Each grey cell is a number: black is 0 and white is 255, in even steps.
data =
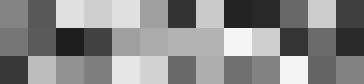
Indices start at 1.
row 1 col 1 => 132
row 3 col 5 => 230
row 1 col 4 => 206
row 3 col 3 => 145
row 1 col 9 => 35
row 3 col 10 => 130
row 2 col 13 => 42
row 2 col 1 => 118
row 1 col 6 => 159
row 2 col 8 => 179
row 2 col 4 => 65

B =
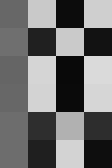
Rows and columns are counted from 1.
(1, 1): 103
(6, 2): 31
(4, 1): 103
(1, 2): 201
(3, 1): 101
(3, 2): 213

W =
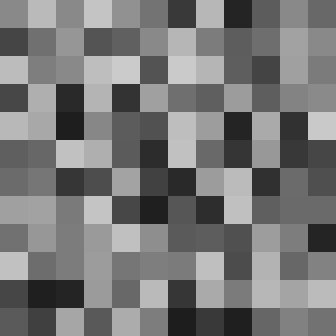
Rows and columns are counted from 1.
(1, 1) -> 137
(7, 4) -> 77
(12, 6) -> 125
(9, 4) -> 154
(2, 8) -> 124
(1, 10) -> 92
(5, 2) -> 168
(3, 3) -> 137
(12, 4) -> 89
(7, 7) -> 41
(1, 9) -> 36
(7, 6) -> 65
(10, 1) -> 193
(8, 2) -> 162
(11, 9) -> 123
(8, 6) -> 31
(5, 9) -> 36
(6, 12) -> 70
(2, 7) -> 182
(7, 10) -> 48
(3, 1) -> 188
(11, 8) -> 170
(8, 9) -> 192
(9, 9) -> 80
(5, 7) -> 190
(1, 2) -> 186
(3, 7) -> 202
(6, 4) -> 175
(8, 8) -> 45
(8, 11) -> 106
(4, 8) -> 95
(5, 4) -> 135
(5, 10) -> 170
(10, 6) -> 126
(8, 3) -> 122
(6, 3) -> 193
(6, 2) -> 103
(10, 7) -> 123
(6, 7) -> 193

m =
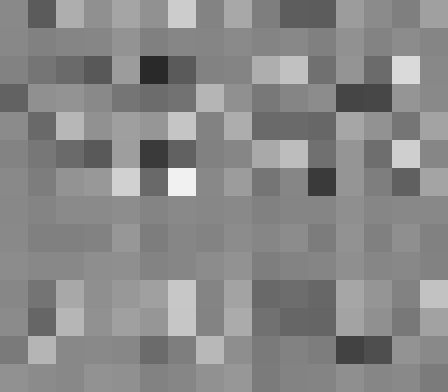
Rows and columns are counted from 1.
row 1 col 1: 137
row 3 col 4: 88
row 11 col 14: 149
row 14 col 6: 130
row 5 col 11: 106
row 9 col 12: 124
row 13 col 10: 122
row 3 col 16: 136
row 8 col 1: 136
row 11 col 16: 194
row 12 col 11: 102
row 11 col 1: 135
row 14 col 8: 145
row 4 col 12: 140
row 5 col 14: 146
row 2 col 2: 129
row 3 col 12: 112
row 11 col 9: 163
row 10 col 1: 140
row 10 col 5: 143
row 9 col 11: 140
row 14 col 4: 146
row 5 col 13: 166
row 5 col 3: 183
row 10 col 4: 142
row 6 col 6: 58
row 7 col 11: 134
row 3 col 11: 193
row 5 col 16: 163
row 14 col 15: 137
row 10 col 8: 140
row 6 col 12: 112
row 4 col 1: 98
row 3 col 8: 130
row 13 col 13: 66
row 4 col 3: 147

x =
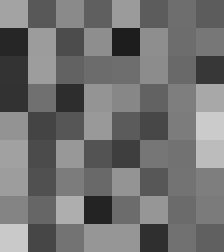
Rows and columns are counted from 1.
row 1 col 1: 163
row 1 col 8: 92
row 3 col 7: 105
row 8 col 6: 150
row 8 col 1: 132
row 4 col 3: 45
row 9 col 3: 115
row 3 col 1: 51
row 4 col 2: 112
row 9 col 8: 96
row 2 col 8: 119
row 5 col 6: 71
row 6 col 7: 114
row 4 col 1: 50
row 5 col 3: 86
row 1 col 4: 95
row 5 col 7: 124
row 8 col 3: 174
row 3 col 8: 55
